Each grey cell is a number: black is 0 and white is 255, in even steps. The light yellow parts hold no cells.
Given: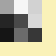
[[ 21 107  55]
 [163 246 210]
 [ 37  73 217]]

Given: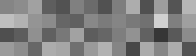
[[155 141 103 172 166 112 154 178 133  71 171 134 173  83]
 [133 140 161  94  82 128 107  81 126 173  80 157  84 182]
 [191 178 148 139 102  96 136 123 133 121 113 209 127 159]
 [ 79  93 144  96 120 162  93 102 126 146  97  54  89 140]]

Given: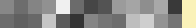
[[108  96 104 197  91  51 133 117 109 190 206 147 116]
 [135 109 132 145 240 107  70  83 155 165 142 168  57]]

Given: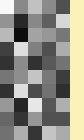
[[113 174  53 196 171]
 [248 137 193 138  80]
 [147  39 136  95 215]
 [185  12 163 151 119]
 [ 64 223 128  80 173]
 [ 50 140  49  89 115]
 [118 142 196 120  61]
 [ 49 221  75 114  47]
 [152  37 231  87 175]
 [103  53 151  81  81]]

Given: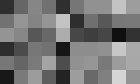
[[ 24 122 156  94  35 157 105 128 213 147]
 [ 47 102 134 113  47 118 145 145 195 157]
 [114 149 132 149 195  46 112  88 120 121]
 [148 135  87 104 173  71  62  70  15  50]
 [ 45  75 119 114  22 141 141 145 199 169]
 [119 101 122 164  77 145 150 121 156 168]]

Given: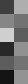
[[ 20 147]
 [ 63 174]
 [134 114]
 [207  93]
 [ 40 145]
 [ 93 115]]

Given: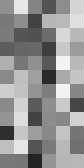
[[120 119  35 148 181 183]
 [144 231 132  83 141 212]
 [121 142  66 182 185 223]
 [123  85  81 108 216 184]
 [ 93 102 104  62 199 155]
 [175 119 144  88 242 184]
 [137 191 159  42 169 196]
 [205 194 147 125 241 134]
 [137 210  91 142 202  70]
 [147 221  67 140 135 209]
 [ 46 198 157 136 195 117]
 [191 229  84 122 184 112]]

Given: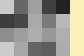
[[204 167 100  94 172]
 [202 103 159  64  34]
 [ 61  71 169 123 184]
 [141 158 173 152 175]]
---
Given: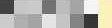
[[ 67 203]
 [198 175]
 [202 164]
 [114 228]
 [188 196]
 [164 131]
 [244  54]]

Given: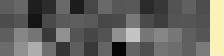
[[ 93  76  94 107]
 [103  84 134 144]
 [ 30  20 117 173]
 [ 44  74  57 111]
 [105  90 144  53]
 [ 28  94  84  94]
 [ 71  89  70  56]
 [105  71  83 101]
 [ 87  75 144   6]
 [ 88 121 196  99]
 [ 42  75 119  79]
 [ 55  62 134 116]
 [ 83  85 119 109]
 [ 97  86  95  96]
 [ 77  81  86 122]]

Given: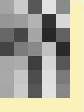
[[164 150 103  68 168 169 166]
 [202 156  71 124 172 198 202]
 [ 87 179 166 137  62  77  86]
 [226  51  39 193 214 222 225]
 [138 216  97  42  87 122 135]]

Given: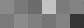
[[138 122]
 [121 139]
 [108 128]
 [195 118]
 [123 131]
 [131  54]]

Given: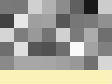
[[121  66 213 110 138]
 [120 231 125 223 167]
 [208 159 153  86 167]
 [177 162 116  81 166]
 [140  87 209 110 160]
 [ 96 119 122 250 152]
 [ 24 122 172 162 112]
 [204 144 111 128 214]]

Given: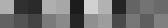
[[176  98]
 [ 48  83]
 [ 42  68]
 [175 123]
 [167 138]
 [ 28  37]
 [209 144]
 [178 157]
 [ 36  74]
 [100 119]
 [115  94]
 [106 128]]

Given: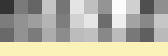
[[ 51 124 105]
 [122 146 146]
 [101 158 123]
 [197 180 172]
 [117 125 140]
 [228 210 188]
 [191 230 192]
 [148 108 136]
 [252 237 187]
 [208 163 120]
 [ 79 136  95]
 [143 198 186]]

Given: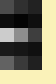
[[ 76  13 204  26  98]
 [ 48   4 142  22  58]
 [ 34  15  62  16  32]]

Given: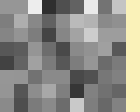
[[150 126 133  87  66 150 149 138]
 [150 174 148  92  99 149  85  78]
 [237 136 125 149 161 114 141 123]
 [ 47  97  68 109 123 138 168 138]
 [ 79 141 134  73  87 138 127 108]
 [ 98 186 163 138 125  73  54 201]
 [233 179 205 146 150  81 129 126]
 [115 138 157 160 107 119 113 104]
 [196 144 157  88 123 129 101 130]]
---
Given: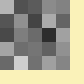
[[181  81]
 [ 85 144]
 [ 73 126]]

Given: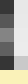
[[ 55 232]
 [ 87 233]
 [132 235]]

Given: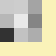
[[203 205]
 [183 233]
 [ 50 194]]

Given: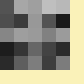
[[ 83 167]
 [ 78  59]
 [134 158]]

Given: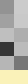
[[147 203]
 [161 201]
 [191 174]]

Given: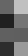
[[102 192]
 [ 32 117]
 [ 96  95]]

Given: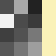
[[ 79 168]
 [242  75]
 [ 63  82]]
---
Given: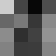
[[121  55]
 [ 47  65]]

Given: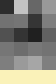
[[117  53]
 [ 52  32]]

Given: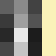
[[159  83]
 [232  28]]

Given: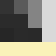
[[ 43 132]
 [ 42  41]]

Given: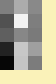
[[243 126]
 [135 122]]

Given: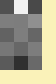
[[125 144]
 [126 102]]

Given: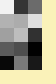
[[172 223]
 [189  49]]
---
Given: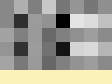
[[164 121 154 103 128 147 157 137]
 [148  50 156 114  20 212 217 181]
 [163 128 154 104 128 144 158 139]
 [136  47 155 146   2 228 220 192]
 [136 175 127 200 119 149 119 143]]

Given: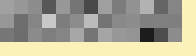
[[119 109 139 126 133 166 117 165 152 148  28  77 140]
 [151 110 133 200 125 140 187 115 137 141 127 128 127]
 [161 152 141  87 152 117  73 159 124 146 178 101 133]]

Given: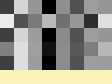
[[ 63 222 156   1 140  81 157 155]
 [129 222 159  17 140  88 126 184]
 [ 63 212 156   1 138  81 157 150]
 [236  81 122 185 112 152  46 224]
 [ 63 212 149   1 143  81 157 150]]

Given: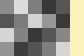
[[148  61  83 126 213]
 [214 131  56  86 135]
 [ 85 124 211 151  57]
 [139 220 125  55  86]]

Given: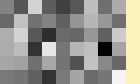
[[121 116  96  51 122 165 107 118 244]
 [166 161 112 168 116  81 194 137 103]
 [172 187  51 230 118 181 191   3 164]
 [174 211  88  46 106 103 151  96 203]
 [104 193 114 131  97 149 182 152 110]
 [131  86 211  92  64  87 190 111 170]]

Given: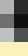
[[192  79]
 [110  16]
 [180  42]]

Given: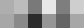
[[167 138  43 150 101 167]
 [174 188 121 231 126 206]]

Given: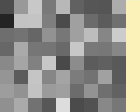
[[144 170 114  87 221  75  82 136 119]
 [157 146 195 155 159 108 147 111  98]
 [149  92 197 134 164 124 114 161  90]
 [137 165 129 199  73 140  92  96  89]
 [103 170 118 117 105 199 121 119 135]
 [110 115 102 146 119 160 189 134 204]
 [ 36 195 196 126  75 160 107  92 112]
 [ 77 153 200 121 184  97  86  85 172]]
